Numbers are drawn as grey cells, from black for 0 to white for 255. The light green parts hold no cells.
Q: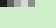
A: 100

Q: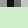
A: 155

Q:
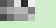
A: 112

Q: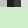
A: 193

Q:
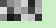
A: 52

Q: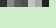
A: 80

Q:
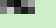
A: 201

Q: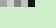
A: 207

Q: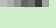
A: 101
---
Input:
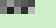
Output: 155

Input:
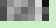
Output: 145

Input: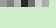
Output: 129

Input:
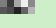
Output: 60

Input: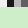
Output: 24

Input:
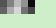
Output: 130
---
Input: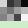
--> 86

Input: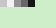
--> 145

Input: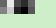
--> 72

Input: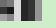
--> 218

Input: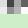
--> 168

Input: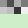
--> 175

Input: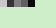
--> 127

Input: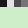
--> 76
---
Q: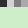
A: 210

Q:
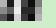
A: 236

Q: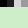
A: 215

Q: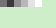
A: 254

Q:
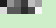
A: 247

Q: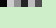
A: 204
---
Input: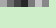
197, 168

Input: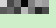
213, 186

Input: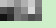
216, 203

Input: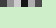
204, 174

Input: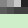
200, 158

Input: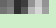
214, 200

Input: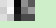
247, 233

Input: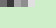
224, 168

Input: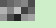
193, 178

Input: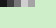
207, 164
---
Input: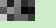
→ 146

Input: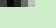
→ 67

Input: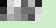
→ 10

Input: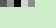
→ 89

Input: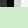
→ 54

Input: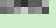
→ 136

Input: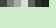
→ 70

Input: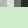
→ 183

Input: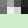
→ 124

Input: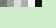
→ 119
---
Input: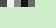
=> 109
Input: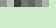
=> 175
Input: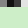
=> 227
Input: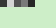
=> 38
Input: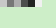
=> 240
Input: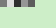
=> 92
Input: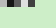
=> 64
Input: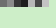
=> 195
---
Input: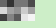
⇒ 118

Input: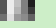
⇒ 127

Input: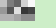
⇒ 210

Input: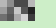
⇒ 73

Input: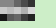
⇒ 75

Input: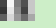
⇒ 80
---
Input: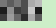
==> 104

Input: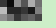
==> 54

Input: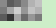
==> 166

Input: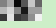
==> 56

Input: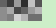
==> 210

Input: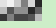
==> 69
